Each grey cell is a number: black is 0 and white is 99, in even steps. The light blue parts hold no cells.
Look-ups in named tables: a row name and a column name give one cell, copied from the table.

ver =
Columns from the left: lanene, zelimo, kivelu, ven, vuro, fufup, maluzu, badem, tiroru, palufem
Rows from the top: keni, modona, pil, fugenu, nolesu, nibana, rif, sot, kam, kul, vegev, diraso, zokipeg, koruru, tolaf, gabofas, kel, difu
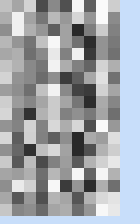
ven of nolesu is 53
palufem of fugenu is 47
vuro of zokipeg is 84
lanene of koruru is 78
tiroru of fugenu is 57
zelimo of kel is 34
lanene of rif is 82
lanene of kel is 65
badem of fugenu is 17
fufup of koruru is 61
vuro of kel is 70
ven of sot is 75
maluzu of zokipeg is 16
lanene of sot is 61
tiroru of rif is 87

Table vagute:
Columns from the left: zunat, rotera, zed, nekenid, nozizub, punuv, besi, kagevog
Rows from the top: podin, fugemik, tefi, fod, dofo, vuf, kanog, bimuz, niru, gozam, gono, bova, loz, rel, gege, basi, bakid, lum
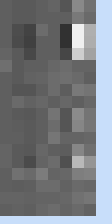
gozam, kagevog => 45
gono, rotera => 36
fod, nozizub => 37
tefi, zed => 26
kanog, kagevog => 37
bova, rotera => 37
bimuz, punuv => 36
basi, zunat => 37
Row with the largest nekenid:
gege

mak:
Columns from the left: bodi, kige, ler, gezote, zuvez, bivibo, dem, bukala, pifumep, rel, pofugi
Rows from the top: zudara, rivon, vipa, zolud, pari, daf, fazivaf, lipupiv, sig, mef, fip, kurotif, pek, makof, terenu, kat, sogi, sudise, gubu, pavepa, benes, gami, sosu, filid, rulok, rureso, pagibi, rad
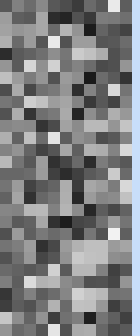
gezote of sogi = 40
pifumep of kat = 61
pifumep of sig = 34
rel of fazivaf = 35
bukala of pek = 69
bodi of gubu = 49
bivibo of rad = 32
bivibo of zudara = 30
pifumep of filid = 32
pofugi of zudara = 36
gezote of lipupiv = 44
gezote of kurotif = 42
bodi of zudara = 34
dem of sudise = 54
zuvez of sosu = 81

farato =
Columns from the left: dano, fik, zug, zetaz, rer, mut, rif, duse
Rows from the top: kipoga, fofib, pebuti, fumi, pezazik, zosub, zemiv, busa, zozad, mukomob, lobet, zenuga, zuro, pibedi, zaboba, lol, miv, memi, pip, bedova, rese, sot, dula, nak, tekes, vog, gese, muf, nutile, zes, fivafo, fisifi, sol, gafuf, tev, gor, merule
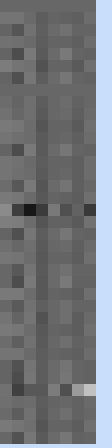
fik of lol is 34
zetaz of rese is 35
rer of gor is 39
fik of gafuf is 41
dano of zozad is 42
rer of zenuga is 39
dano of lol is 42
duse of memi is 22
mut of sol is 31
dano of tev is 41
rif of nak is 38
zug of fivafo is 45
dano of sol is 44

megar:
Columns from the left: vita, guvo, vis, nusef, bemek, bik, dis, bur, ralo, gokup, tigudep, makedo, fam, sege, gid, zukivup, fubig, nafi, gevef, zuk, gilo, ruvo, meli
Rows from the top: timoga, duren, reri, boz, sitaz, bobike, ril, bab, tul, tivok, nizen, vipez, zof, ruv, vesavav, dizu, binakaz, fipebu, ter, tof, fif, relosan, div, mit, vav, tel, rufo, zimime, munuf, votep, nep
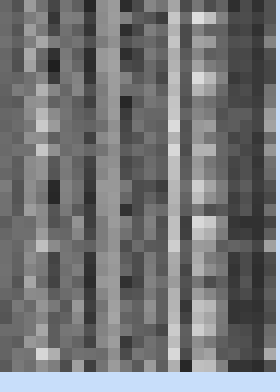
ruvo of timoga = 19
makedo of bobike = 27
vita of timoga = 40
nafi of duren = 74
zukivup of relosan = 35
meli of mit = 33

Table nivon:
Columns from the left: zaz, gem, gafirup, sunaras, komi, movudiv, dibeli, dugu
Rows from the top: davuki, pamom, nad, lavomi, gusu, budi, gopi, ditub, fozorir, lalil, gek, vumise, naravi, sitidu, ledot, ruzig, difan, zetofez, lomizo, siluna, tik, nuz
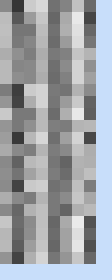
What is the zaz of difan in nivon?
67
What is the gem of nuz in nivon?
26
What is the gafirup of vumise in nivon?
71
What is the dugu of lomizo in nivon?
32
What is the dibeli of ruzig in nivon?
74
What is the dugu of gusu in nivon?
70
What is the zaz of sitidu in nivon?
53
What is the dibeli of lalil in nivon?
90
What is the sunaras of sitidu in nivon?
75
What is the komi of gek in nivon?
49
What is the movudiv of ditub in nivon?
45
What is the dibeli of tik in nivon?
89
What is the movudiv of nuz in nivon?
58
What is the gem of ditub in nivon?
24
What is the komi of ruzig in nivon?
44
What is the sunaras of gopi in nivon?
67
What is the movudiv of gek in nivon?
48
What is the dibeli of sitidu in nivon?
69

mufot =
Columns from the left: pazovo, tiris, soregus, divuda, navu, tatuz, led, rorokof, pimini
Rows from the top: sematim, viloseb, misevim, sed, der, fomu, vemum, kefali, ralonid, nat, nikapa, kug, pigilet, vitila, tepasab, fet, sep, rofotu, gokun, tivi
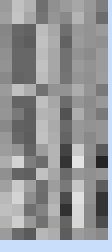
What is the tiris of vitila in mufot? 82
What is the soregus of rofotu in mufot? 43
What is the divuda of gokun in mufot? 44
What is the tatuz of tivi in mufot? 36
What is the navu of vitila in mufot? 70
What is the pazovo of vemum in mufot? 53
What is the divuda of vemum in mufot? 73
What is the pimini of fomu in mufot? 60
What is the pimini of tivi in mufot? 53
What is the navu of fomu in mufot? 65
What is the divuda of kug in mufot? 75
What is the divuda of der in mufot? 73
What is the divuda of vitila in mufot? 42
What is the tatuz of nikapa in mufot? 41
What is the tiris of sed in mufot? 39
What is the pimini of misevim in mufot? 60
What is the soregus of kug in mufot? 36
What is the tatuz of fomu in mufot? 44
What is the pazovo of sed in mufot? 53
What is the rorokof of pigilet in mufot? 55

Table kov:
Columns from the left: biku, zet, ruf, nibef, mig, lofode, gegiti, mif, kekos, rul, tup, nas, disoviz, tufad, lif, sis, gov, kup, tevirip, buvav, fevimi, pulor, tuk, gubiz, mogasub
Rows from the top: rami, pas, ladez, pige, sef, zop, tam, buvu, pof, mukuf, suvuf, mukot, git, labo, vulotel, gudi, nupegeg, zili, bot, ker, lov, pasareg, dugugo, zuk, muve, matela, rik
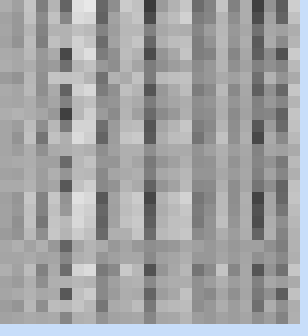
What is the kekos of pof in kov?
56
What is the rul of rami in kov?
55
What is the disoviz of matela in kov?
47
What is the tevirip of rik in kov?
63
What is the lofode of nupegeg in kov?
57
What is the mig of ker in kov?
77
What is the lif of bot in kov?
74
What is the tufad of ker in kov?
72
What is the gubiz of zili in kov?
46
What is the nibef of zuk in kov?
55
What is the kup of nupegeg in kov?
52
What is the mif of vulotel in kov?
71
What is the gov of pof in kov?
55
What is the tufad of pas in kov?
68

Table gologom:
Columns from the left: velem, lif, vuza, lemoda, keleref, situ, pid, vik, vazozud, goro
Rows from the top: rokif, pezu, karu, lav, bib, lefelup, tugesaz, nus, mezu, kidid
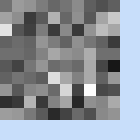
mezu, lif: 22
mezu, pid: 15
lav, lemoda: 58
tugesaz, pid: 50
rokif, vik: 37
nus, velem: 58
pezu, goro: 78
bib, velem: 43
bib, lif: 43
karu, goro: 65
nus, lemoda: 55
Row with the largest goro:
pezu

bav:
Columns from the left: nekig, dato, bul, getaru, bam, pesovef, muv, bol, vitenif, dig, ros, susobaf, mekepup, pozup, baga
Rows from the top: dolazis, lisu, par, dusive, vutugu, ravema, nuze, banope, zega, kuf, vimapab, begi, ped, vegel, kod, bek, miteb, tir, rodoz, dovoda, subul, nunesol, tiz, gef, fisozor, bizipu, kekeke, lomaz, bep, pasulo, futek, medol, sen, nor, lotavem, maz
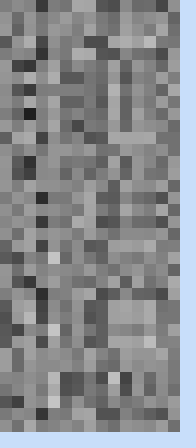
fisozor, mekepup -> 38
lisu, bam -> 53
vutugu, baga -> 59
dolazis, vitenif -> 33
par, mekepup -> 48
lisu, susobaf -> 52
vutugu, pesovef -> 47
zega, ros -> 38
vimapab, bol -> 47
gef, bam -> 61
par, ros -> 62

